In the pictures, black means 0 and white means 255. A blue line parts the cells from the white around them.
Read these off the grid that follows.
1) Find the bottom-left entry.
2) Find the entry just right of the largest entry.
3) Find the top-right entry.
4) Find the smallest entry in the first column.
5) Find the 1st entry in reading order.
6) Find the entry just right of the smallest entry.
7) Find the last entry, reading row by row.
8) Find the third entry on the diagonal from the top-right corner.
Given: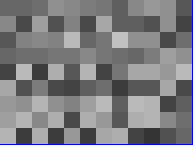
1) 180
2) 144
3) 87
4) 67
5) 103
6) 81
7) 103
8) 144

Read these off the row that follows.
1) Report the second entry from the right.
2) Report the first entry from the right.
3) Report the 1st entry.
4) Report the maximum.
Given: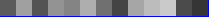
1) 75
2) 53
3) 91
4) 202
